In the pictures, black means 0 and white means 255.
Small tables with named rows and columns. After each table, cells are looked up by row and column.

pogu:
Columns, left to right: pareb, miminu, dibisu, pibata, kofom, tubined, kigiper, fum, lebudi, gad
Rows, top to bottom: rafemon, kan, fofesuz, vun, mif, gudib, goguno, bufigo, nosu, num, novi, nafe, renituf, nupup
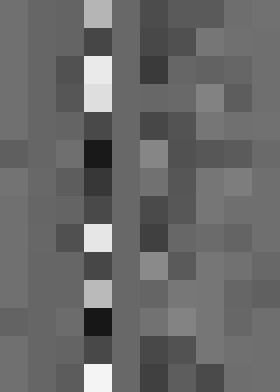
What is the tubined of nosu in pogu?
64
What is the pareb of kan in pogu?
112
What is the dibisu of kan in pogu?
100
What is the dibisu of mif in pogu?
100
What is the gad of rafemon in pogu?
113
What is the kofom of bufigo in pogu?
104
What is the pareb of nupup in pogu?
112
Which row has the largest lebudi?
goguno

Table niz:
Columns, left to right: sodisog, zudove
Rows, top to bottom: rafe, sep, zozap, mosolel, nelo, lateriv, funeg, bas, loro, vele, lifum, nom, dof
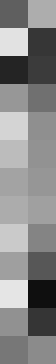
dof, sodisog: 119
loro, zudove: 132
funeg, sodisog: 163
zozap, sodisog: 36
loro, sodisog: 202
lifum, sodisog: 229
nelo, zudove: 143
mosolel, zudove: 112
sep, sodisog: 226
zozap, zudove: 59
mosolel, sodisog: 151
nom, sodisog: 145
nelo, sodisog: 212
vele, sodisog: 159

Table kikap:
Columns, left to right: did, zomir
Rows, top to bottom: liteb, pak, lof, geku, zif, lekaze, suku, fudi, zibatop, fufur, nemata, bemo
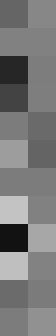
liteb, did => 101
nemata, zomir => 123
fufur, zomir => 130
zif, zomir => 106
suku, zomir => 124
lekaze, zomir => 100
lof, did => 38
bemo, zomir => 145
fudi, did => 195
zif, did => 124
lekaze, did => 157
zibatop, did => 18
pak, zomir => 129
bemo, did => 124

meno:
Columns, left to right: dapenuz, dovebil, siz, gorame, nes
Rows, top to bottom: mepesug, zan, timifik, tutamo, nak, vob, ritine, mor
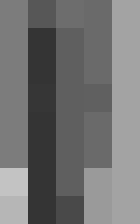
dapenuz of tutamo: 124
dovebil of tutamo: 54
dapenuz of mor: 182
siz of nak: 95
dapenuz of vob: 124
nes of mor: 163
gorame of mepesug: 106
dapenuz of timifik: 124
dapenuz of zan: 124
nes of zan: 163
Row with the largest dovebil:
mepesug

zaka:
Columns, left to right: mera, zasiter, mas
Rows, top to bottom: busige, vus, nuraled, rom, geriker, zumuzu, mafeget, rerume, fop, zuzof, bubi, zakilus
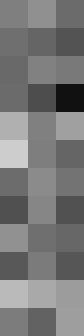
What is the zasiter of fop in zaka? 111
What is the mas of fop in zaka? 103
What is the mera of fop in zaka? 145
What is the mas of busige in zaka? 107
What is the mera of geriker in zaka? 176
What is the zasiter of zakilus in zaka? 98
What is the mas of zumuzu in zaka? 101
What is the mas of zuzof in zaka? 86
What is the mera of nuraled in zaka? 105
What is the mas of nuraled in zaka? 121
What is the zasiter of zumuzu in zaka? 126
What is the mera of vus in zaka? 111
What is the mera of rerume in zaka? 80
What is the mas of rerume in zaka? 81
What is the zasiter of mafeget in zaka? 139
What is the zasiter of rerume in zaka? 134
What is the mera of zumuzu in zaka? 205
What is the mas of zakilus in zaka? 158
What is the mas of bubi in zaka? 156
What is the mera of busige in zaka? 127
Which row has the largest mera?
zumuzu

